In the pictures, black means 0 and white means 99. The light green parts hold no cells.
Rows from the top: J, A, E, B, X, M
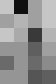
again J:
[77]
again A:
[62]
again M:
[58]
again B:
[58]
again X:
[41]

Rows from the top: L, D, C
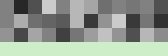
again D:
[22]
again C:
[57]

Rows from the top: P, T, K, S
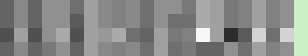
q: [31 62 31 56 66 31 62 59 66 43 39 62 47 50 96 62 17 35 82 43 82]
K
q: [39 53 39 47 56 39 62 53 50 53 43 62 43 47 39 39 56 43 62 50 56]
S
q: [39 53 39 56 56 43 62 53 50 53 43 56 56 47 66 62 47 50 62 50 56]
P

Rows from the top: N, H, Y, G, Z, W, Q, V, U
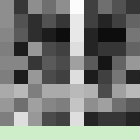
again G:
[21]
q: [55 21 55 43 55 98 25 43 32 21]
N
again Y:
[5]
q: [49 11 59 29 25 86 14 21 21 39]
G

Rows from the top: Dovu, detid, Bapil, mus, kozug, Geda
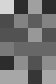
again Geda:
[65]
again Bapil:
[32]
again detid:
[51]
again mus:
[40]
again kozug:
[55]

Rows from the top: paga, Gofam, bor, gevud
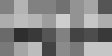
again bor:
[22]
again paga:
[50]

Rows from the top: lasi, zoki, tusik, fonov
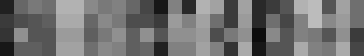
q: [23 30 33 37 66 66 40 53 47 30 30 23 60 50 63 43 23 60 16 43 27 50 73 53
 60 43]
zoki

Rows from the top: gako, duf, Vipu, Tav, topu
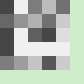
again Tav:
[93]
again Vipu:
[27]
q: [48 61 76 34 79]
topu

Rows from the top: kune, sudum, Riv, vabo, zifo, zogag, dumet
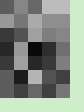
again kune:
[73]
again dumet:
[25]
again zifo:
[22]

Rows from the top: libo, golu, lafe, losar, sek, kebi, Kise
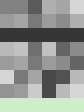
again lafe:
[21]
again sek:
[60]

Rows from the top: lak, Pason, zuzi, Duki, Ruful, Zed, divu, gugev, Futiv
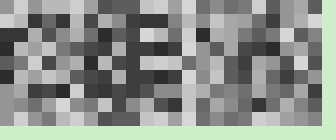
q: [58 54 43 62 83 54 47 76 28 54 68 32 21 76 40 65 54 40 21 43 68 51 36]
gugev
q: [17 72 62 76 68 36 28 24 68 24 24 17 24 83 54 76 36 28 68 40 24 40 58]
Zed
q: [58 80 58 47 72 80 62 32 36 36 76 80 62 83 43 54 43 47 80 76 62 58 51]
Futiv

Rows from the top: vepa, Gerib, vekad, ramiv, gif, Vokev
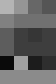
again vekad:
[24]
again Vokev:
[54]
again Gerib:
[44]
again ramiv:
[24]

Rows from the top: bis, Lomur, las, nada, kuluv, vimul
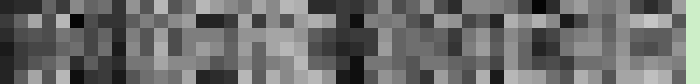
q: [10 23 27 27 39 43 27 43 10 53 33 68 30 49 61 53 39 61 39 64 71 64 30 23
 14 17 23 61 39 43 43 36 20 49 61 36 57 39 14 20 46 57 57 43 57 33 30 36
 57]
nada
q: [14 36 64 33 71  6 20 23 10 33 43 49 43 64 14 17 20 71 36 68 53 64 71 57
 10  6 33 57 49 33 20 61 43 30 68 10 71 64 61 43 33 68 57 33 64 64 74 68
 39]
vimul
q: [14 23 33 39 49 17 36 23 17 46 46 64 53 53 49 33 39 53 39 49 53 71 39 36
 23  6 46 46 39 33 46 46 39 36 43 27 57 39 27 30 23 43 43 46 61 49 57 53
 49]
kuluv

